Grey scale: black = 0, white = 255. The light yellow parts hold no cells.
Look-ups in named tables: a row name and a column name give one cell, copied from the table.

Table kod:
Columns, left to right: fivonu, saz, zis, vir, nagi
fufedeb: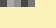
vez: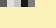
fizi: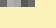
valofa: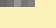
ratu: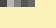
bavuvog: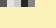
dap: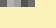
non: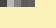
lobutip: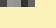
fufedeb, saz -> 168
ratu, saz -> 182
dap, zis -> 159
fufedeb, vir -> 70
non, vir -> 92
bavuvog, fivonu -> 89
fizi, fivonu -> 107
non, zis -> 130
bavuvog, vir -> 38
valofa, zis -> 150

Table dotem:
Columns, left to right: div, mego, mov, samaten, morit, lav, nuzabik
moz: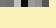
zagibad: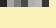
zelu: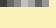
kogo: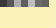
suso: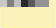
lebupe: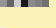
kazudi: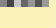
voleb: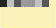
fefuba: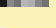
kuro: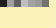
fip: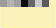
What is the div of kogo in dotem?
56
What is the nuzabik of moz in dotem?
86
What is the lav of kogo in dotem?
107
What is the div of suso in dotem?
201
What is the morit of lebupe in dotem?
138
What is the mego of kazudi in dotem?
70
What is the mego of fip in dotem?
179
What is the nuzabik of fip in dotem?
91
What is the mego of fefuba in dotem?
136

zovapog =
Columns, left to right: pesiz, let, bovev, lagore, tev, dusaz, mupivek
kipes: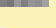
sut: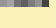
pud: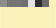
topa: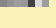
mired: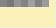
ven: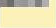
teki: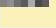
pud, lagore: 112
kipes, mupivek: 162
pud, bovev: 116
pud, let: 117
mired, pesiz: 132
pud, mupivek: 106
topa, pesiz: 134
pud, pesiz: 141

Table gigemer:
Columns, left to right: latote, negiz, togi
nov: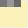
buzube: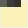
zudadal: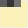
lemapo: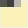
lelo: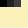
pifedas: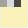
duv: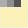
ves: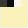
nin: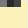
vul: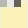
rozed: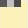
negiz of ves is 13
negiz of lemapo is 64
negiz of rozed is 193
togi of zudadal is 113
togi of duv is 82
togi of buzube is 50
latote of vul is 184

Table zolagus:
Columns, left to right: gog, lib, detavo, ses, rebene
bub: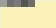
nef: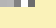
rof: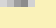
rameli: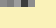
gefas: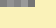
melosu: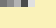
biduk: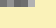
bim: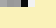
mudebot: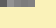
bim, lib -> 153
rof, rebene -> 210
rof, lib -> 194
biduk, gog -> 117
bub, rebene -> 109
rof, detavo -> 158
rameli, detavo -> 157
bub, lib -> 111
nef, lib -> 183
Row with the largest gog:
rof

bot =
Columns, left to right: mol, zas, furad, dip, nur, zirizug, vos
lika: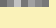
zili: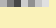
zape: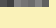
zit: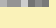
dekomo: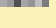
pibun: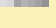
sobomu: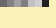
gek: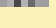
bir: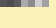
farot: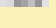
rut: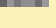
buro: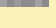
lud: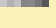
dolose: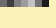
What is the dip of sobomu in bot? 127
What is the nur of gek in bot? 106
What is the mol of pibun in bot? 220
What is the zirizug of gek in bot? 160
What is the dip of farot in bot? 163
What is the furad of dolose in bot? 127
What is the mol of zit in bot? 179
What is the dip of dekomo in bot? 165
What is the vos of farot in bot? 226
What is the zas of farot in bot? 217
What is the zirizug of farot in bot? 148
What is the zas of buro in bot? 139
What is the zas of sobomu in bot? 131
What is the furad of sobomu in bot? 161
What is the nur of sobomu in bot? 192
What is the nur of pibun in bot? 171
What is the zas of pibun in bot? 214

